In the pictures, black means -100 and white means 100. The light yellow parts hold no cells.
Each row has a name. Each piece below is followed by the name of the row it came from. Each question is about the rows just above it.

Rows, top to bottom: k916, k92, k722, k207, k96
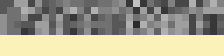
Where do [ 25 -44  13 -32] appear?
k916
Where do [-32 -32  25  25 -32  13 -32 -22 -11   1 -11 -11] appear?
k207
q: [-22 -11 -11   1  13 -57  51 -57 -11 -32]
k916
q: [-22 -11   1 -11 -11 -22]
k916
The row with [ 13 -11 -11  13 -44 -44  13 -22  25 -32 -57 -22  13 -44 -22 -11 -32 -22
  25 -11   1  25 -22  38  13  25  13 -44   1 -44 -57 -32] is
k722

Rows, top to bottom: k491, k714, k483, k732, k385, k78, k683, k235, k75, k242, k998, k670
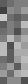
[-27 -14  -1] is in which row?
k491
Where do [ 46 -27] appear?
k235
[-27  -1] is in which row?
k732
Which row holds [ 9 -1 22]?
k714
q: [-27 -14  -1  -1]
k491

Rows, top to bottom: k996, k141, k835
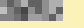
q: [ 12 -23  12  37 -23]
k141
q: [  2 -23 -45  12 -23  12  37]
k141

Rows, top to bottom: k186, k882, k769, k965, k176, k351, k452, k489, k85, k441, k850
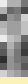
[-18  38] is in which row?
k452
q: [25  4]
k850
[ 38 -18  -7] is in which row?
k882

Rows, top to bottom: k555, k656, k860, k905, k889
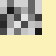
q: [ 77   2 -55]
k860
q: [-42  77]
k860
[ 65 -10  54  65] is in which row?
k889
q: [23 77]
k905

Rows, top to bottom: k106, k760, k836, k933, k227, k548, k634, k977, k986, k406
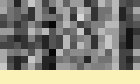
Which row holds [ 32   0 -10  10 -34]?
k977
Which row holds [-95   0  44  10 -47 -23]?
k933
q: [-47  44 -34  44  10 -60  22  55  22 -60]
k634
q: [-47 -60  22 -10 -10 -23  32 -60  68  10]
k836
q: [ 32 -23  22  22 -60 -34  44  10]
k106
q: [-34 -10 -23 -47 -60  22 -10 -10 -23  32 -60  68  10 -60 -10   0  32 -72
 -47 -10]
k836
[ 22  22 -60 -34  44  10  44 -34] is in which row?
k106

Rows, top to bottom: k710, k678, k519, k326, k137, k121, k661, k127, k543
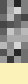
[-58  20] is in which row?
k543
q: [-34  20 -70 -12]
k127
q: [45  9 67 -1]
k661
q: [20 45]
k137
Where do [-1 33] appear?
k121
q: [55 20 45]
k137

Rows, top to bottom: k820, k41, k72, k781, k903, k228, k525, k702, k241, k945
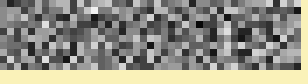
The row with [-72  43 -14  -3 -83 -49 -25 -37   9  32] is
k72
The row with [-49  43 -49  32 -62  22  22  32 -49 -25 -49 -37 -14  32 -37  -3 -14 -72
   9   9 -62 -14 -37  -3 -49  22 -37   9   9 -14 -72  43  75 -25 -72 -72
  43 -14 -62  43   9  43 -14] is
k903
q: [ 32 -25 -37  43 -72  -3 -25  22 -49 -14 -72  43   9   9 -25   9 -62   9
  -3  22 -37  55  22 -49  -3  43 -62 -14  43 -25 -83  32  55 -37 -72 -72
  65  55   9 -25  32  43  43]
k702

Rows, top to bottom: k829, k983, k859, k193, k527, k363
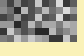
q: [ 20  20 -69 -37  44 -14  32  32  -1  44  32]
k193
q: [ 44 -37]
k983
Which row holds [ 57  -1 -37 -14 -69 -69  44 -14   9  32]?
k527

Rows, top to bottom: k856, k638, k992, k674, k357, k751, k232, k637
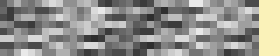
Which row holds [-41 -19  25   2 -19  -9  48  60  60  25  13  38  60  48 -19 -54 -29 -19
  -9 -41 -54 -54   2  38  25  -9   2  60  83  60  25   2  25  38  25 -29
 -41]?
k357
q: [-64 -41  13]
k992
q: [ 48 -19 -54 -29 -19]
k357
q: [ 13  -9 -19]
k674
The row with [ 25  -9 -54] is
k637
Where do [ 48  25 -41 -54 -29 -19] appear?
k856
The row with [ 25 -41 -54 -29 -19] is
k856

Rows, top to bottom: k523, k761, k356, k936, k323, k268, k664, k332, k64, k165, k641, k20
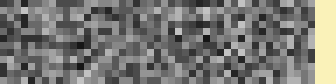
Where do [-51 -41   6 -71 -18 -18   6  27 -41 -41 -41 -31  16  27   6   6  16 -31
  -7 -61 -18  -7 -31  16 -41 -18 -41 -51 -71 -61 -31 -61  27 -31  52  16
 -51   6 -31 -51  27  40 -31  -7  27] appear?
k523
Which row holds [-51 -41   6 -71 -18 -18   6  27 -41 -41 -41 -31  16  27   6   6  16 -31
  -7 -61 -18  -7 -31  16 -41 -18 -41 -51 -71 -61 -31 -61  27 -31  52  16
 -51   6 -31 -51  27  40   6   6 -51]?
k936
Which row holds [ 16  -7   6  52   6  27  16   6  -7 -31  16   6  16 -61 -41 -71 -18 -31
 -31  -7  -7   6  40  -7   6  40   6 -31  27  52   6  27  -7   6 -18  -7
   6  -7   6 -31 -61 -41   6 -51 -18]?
k761
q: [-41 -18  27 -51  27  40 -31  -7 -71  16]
k64

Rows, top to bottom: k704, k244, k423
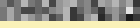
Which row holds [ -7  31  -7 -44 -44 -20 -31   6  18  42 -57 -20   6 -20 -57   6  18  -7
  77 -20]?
k244
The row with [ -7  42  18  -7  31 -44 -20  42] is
k423
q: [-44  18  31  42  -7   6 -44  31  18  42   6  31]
k704
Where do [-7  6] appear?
k704
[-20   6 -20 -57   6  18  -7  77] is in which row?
k244

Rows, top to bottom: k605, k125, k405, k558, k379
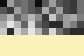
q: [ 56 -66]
k379
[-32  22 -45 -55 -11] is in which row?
k125
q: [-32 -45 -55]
k605
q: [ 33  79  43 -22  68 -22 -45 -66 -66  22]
k558
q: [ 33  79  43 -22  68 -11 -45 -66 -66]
k379

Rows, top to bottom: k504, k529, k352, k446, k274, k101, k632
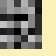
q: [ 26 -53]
k504
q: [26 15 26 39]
k529
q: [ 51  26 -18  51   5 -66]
k446
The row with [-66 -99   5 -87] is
k274
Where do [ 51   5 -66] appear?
k446
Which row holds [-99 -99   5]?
k352
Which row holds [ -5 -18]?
k632

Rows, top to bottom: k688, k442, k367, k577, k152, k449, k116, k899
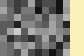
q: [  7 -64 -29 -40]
k449
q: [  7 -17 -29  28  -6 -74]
k577
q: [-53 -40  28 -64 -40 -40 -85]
k688

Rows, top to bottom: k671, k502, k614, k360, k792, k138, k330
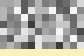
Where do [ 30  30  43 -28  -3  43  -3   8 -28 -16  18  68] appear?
k671
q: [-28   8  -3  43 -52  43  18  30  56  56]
k360

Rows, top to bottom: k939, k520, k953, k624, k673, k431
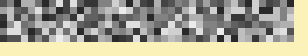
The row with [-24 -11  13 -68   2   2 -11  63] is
k953
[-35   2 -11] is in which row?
k939
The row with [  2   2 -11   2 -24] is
k624
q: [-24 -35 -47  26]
k624
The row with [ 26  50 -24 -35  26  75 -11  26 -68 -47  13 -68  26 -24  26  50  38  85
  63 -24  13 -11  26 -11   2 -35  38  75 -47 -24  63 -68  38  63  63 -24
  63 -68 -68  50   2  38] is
k520
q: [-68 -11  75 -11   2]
k673
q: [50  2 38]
k520

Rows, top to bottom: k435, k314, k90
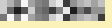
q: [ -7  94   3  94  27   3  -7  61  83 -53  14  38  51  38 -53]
k90
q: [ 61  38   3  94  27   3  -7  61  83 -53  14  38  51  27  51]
k435

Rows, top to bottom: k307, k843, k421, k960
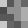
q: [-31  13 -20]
k307
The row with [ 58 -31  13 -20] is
k307
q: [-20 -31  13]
k960
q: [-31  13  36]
k421
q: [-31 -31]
k421

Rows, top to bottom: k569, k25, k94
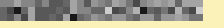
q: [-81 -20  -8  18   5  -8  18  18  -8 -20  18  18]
k94
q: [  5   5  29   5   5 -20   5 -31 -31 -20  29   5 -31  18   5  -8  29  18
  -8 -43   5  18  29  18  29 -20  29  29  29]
k569
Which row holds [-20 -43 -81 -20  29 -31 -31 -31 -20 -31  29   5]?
k25

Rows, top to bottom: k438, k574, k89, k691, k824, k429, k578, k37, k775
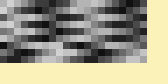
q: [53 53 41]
k775
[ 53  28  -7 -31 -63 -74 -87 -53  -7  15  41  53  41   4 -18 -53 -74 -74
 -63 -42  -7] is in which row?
k429

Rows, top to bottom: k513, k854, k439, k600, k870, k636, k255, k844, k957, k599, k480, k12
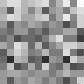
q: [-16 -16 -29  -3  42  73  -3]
k636
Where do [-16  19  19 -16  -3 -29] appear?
k870
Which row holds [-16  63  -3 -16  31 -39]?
k599
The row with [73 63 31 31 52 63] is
k439
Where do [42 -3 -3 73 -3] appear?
k844
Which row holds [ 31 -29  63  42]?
k854

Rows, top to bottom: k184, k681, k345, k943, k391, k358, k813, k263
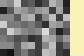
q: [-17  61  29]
k391
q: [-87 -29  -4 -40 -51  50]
k263

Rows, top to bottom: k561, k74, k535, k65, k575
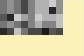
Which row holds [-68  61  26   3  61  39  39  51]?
k535
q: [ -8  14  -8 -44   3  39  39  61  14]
k561
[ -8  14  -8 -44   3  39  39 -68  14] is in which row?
k74
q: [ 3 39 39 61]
k561

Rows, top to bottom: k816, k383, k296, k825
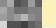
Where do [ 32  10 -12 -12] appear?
k383
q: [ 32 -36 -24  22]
k816

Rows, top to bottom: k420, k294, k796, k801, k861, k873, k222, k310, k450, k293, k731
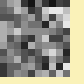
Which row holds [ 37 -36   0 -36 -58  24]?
k450
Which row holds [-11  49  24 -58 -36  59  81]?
k294
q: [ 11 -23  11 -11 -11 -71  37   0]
k801

